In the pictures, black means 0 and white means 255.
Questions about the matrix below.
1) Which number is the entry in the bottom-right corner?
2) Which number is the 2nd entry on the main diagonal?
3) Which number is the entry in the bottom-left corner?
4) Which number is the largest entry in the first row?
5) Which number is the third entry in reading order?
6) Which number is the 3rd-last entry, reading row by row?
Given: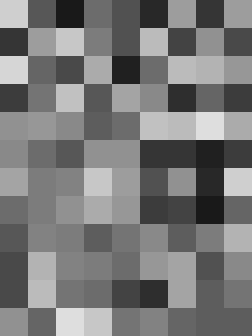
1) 93
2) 157
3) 145
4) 207
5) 25
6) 101

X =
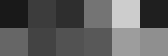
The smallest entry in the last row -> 67
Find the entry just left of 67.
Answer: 102
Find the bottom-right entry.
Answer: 143
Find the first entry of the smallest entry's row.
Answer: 25

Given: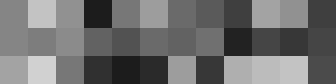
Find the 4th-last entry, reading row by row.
175
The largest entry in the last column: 75
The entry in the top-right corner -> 63
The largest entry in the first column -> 163
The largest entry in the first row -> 195
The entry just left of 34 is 112
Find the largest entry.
209
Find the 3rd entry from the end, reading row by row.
188
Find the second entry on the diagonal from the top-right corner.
55
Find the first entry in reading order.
133
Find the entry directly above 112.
90

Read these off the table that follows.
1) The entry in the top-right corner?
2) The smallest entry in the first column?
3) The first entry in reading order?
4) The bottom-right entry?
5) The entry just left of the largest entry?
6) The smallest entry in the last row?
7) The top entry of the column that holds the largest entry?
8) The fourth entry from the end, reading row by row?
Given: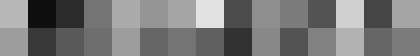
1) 165
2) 157
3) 184
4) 123
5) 165
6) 50
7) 226
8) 129

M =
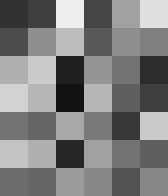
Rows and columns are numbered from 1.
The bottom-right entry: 135
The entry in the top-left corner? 50
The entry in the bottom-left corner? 108
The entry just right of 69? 161
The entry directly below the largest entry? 189
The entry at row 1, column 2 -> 63
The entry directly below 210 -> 115
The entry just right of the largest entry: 69
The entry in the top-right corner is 223
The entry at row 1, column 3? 238
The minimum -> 19
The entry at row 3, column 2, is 202
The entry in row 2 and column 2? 142

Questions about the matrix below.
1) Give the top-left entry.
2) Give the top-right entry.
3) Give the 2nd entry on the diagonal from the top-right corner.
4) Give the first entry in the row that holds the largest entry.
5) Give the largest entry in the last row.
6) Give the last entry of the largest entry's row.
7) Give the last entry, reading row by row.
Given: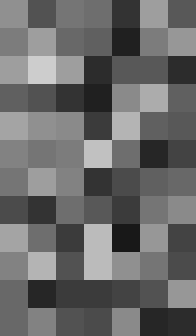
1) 144
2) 88
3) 124
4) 158
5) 138
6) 44
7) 44

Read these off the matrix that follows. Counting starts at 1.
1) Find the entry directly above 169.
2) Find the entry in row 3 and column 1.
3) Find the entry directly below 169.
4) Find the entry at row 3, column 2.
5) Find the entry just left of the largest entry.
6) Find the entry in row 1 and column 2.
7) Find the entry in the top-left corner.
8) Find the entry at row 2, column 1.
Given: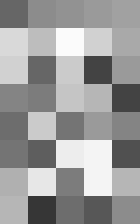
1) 161
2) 209
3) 154
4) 102
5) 189
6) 140
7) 102
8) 217
